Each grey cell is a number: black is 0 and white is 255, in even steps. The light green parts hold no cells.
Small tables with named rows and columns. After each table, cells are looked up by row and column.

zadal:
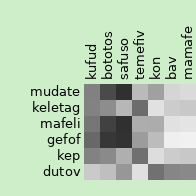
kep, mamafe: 200
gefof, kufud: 104
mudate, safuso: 48
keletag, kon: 225
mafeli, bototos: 65
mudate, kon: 160
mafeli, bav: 225
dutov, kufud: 202
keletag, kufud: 130
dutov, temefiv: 224
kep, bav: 204
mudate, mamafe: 218
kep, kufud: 130
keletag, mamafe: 200
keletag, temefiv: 108
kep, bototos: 138
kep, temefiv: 112
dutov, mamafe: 137
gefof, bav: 239

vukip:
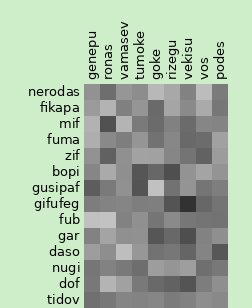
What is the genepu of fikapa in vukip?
155
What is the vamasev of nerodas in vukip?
150
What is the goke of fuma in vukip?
114
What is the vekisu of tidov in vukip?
129
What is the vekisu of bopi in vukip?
147
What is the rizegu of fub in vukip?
138
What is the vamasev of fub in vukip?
130
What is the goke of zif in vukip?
161
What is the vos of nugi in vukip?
111
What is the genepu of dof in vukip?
120
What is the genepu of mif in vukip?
178
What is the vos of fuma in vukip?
108

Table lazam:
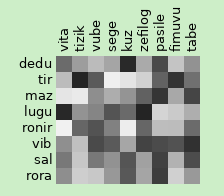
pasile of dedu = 74
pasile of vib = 75
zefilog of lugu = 36
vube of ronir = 83
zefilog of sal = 161
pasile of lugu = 212
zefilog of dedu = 170
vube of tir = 90
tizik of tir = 37
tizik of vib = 192
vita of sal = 120
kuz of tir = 228
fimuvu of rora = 208
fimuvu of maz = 168
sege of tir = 240
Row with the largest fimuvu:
rora

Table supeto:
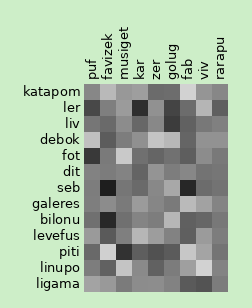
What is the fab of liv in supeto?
97
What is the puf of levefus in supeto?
154
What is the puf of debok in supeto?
192
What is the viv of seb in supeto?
108
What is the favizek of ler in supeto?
127
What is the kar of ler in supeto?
46
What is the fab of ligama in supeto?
90
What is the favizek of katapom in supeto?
185
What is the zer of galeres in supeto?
134
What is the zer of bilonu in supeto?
125
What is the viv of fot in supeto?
140
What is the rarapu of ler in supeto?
95
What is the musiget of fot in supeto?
201
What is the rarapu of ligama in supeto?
124

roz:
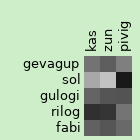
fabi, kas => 97
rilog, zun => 53
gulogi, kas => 100
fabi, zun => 86
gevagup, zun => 94
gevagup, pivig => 127
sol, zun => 194
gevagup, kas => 115
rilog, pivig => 116
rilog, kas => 48
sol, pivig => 25
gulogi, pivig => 83
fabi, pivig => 105
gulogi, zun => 85
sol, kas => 168

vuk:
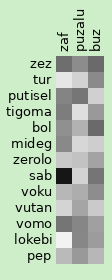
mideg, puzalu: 215
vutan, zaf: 212
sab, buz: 117
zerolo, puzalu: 194
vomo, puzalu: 134
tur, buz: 138
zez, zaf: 110
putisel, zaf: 132
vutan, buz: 202
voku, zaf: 183
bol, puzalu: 178
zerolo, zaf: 200
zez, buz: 106
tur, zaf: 230

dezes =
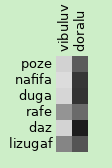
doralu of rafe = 106
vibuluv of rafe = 148
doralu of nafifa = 54
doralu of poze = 91
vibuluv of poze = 210
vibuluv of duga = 214
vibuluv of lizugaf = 133
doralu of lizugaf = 84
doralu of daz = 29
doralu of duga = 51
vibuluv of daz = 211
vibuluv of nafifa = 220
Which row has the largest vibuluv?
nafifa

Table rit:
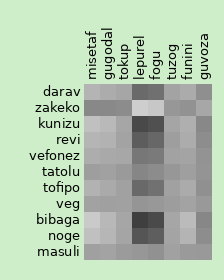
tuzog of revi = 158
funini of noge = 180
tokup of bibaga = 166
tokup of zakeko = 140
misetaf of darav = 180
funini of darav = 171
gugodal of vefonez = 169
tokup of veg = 161
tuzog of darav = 163
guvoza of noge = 141
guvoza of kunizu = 136
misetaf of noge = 192

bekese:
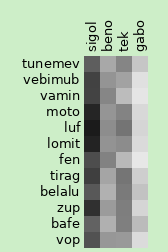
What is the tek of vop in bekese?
153
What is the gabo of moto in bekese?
216
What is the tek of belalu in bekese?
122
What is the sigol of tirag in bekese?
63
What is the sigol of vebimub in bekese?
66
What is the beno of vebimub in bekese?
148
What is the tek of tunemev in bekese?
133
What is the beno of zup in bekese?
155
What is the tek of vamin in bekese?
188
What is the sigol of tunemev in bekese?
94
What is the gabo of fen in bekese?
231
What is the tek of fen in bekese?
185
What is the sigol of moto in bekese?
37
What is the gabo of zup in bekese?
213
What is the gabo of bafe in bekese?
187
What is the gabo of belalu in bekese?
194
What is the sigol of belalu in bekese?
88
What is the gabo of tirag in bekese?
206
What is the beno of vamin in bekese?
134
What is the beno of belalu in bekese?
177

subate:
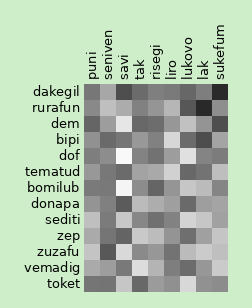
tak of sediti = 135
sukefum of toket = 140
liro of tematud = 209
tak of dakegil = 107
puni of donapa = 148
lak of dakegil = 126
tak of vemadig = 220
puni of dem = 101
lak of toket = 145
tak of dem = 104
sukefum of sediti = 161
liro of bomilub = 149
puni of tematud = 152
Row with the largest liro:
bipi

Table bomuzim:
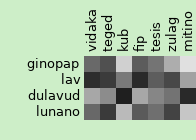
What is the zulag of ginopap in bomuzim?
173
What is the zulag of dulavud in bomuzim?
115
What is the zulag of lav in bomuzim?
72
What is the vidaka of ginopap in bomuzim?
105
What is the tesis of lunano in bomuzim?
111
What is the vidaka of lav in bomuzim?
45
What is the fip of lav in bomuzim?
42
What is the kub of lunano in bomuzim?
186
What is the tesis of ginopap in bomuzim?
116
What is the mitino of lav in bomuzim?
162
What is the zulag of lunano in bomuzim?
67
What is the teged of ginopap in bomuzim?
80
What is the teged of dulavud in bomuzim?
140
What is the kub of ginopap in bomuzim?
208
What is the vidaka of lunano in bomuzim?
104
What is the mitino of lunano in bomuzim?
198
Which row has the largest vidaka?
dulavud

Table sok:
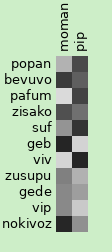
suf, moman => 148
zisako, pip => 112
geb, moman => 37
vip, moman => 137
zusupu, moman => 128
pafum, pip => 67
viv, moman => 212
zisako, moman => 80
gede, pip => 158
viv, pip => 37

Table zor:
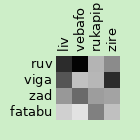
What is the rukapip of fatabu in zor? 128
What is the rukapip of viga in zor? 183
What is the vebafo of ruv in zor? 4
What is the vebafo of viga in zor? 193
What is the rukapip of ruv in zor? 180
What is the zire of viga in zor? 43
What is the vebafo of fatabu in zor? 226
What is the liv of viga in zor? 85
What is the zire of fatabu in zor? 192
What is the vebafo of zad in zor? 106
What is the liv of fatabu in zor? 208
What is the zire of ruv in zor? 139
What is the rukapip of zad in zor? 157
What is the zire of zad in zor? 163
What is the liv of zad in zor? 152

